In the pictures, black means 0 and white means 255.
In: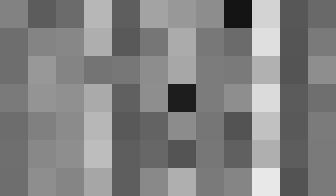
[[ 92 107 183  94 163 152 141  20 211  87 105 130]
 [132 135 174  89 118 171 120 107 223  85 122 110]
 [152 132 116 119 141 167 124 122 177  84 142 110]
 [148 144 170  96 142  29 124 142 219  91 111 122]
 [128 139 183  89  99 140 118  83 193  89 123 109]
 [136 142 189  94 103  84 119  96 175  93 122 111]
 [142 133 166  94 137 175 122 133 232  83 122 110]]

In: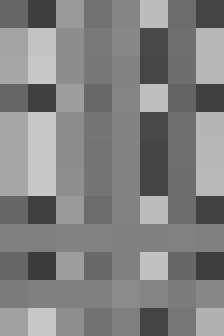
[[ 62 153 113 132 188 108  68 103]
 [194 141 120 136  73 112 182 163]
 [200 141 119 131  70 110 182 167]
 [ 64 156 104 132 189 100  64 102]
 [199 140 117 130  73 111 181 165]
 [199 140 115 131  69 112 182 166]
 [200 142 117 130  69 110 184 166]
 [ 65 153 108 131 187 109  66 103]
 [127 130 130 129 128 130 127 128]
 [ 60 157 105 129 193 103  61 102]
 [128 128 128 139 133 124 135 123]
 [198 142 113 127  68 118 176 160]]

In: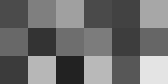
[[127 160  74  66 167  75]
 [ 51 110 124  61 102 104]
 [183  34 185  87 228  59]]

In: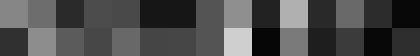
[[109  42  76  73  22  22  84 143  34 176  41 105  44   8 134]
 [141  91  71 104  69  70  84 207   6 122  30  59   8  46  48]]

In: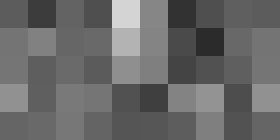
[[ 60  99  79 212 134  50  79  95  92  92]
 [129 102 105 179 132  74  43 104 116 116]
 [ 94 106  91 143 127  68  81  95 117 117]
 [ 95 121 117  81  63 131 147  77 145 145]
 [105 119 100  85  86  93 127  82 101 101]]

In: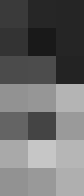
[[ 38  37  58]
 [ 25  37  51]
 [ 76  35  75]
 [150 180 146]
 [ 68 154 100]
 [198 182 169]
 [153 175 146]]

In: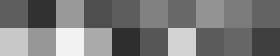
[[ 49 153  78  93 129 104 147 123  99  94]
 [151 242 170  46  86 211  91 102  63 200]]
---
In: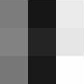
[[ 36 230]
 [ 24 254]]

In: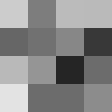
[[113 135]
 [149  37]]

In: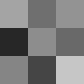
[[141 105]
 [ 69 198]]

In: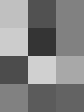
[[ 52 129]
 [208 168]]

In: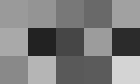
[[ 34  70]
 [181  89]]

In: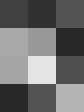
[[152  40]
 [228  79]]

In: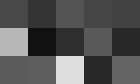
[[ 17  46]
 [ 94 222]]

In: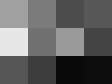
[[112 154]
 [ 61   9]]

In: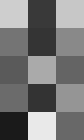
[[ 52 137]
 [170 100]]
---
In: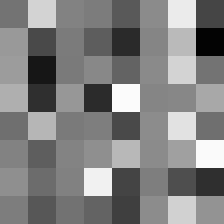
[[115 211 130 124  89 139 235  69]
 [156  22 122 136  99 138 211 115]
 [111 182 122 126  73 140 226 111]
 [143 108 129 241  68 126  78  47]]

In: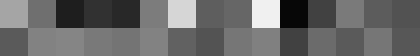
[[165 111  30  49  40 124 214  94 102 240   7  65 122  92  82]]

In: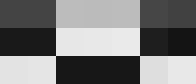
[[ 68  68 188 187 188  70  65]
 [227 229  23  23  23 222 232]]

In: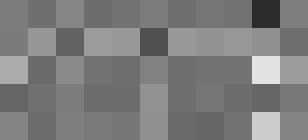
[[124 111 134 109 114 124 111 118 114  44 127]
 [171 107 138 114 110 129 111 114 115 226 156]
 [132 109 127 122 119 143 106 103 114 204 132]]

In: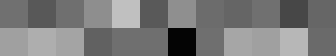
[[112  88 111 142 192  89 143 108 101 112  71 102]]

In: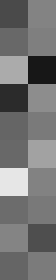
[[ 74 131]
 [171  23]
 [101 122]
 [230 130]
 [132  78]]

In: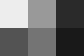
[[237 153  42]]
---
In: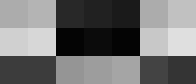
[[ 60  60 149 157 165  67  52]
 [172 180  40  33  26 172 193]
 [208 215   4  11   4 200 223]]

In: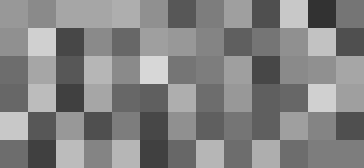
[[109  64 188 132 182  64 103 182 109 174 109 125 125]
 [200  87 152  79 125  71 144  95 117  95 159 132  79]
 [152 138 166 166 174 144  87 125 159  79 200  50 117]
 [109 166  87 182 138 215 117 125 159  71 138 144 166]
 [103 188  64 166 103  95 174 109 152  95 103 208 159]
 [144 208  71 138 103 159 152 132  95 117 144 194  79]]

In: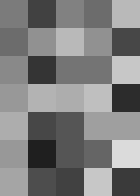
[[152  31  85 101 219]
 [137  52 116 116 199]
 [123  65 129 108 185]
 [173  71  85 159 159]
 [165  77  65 199  58]
 [108 145 185 145  71]
 [152 179 173 191  44]]

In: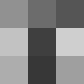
[[173  55 159]
 [194  63 207]
 [145 108  85]]

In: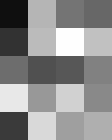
[[109  80  87 129]
 [232 152 209 137]
 [ 15 181 116 103]
 [ 50 187 254 193]
 [ 58 217 159 175]]

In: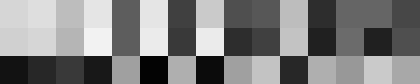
[[ 18  39  57  24 160   3 175  11 160 195  39 175 152 202 168]
 [208 214 181 242  93 235  57 235  45  64 195  32 107  32  79]
 [214 222 189 229  93 229  64 202  79  87 189  45 101 101  71]]

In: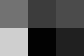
[[207   2  32]
 [114  60  75]]
